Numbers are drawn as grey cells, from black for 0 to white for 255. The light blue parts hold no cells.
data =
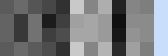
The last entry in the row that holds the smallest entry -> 139
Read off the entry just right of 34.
133
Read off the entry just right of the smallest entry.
139
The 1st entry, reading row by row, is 91
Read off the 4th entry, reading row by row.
71
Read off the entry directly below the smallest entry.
22
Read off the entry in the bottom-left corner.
91
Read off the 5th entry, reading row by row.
49
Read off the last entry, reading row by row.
126
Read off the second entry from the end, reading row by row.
160
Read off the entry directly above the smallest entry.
34
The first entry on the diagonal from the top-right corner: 126
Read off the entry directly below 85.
114

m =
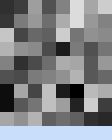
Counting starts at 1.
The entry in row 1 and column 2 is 61
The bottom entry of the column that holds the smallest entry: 96
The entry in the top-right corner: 205
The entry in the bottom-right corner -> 40
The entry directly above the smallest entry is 179
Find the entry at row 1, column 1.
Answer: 48
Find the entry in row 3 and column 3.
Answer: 104
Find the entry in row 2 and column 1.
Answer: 54
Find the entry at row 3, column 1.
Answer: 198
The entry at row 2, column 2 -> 123
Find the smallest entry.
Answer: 0

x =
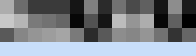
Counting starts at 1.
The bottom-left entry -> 89
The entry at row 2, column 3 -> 122
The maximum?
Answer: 200
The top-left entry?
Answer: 173
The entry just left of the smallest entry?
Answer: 96
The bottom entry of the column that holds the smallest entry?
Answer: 102
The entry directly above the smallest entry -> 28

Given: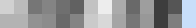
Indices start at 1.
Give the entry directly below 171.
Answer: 165
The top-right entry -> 85
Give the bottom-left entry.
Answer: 179
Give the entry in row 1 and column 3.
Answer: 118
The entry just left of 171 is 237
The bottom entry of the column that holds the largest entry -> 216
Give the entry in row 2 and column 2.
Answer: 179
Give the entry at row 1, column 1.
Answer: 209

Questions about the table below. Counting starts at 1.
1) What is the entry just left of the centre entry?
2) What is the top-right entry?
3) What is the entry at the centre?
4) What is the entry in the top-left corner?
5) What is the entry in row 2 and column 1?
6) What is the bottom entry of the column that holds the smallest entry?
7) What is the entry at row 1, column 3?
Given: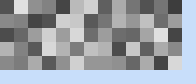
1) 216
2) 61
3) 109
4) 82
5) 137
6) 216
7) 144

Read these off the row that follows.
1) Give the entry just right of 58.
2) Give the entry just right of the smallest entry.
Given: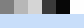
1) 7
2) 254

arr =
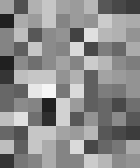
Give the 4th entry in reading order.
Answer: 198
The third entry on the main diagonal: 87
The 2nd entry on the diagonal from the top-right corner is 177
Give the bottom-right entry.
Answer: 147
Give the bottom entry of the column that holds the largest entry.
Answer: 171
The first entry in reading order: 163
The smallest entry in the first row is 60
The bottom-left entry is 53
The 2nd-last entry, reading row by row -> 139
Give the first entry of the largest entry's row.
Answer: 103
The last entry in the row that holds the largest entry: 147
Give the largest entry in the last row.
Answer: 204
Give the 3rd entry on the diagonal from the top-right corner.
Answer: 183
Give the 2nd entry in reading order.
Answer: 80
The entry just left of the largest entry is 231
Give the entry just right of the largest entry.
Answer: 119
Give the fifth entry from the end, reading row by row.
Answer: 132
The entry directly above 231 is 198
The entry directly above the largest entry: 198
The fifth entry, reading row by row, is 163
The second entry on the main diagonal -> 171
